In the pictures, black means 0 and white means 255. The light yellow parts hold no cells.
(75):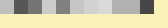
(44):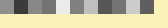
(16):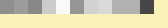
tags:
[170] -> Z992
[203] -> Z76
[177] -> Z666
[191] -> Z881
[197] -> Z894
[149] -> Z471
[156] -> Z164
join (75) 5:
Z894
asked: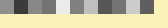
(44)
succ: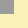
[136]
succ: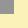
[209]
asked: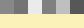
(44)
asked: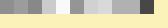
(16)

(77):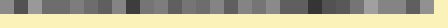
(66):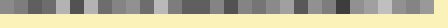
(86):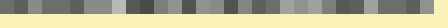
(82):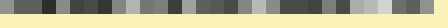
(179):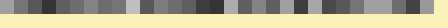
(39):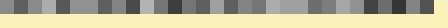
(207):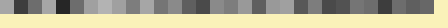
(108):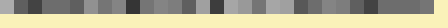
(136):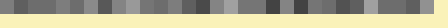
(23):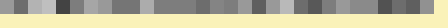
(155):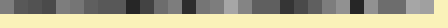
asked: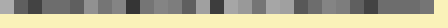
(108)
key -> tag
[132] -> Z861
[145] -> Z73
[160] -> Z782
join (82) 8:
Z861

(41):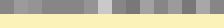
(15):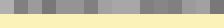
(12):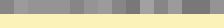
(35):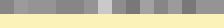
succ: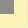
[120]
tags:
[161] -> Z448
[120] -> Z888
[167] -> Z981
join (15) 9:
Z981
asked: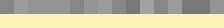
(12)

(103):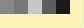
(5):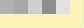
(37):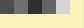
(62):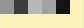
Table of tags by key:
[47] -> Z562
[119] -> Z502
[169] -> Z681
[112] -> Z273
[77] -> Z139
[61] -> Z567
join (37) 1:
Z273
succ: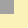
[20]

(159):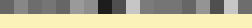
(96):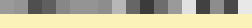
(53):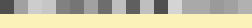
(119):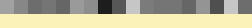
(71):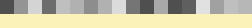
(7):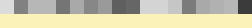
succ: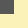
[198]
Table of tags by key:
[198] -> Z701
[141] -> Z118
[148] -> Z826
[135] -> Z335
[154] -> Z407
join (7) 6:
Z335

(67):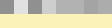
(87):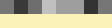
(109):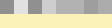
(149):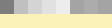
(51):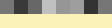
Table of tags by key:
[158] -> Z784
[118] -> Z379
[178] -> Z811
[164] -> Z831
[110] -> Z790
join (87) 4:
Z784
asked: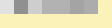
(67)
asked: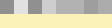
(109)
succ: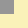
[158]

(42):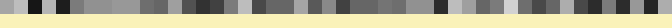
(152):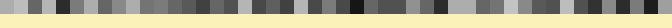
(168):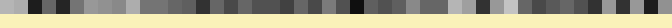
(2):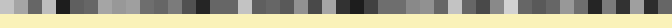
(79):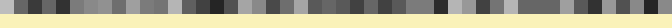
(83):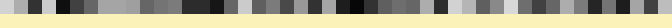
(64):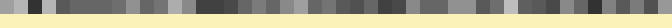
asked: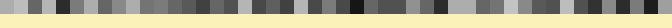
(152)
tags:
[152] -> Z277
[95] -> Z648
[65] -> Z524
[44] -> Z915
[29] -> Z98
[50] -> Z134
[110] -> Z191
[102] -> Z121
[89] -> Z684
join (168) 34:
Z134
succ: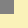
[89]
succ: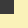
[102]
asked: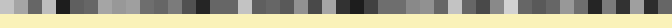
(2)

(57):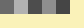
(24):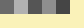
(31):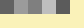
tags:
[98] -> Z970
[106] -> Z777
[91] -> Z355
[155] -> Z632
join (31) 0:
Z970
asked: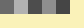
(57)

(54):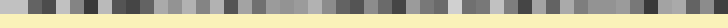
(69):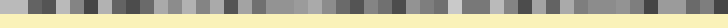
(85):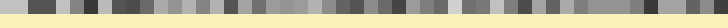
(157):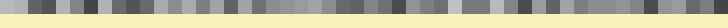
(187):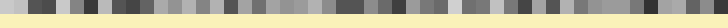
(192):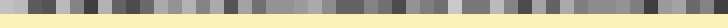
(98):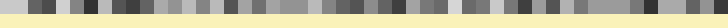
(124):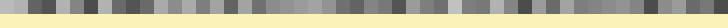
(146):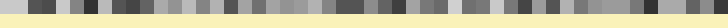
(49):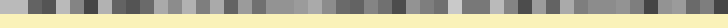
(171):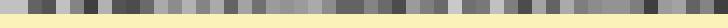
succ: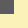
[84]
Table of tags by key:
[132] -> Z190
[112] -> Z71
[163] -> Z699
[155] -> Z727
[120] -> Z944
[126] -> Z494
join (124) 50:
Z944
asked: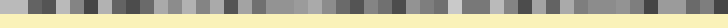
(69)
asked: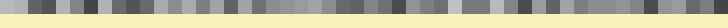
(157)

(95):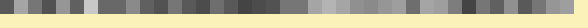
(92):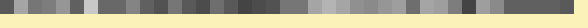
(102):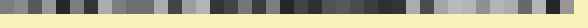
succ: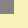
[96]
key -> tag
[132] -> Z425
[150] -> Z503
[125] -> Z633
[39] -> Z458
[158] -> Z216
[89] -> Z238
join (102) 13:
Z216
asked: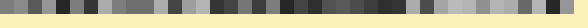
(102)

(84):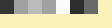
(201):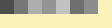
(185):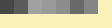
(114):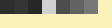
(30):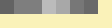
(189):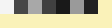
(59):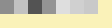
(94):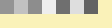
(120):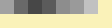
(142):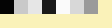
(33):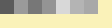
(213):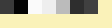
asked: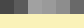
(185)
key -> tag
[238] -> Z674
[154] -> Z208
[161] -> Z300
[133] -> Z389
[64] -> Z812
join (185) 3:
Z208
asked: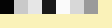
(142)
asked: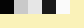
(142)

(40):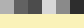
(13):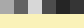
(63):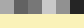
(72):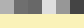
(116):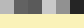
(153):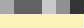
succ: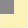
[45]
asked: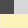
(40)
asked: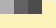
(40)
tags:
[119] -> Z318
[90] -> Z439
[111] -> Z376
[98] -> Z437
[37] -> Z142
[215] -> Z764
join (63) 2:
Z318
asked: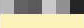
(116)

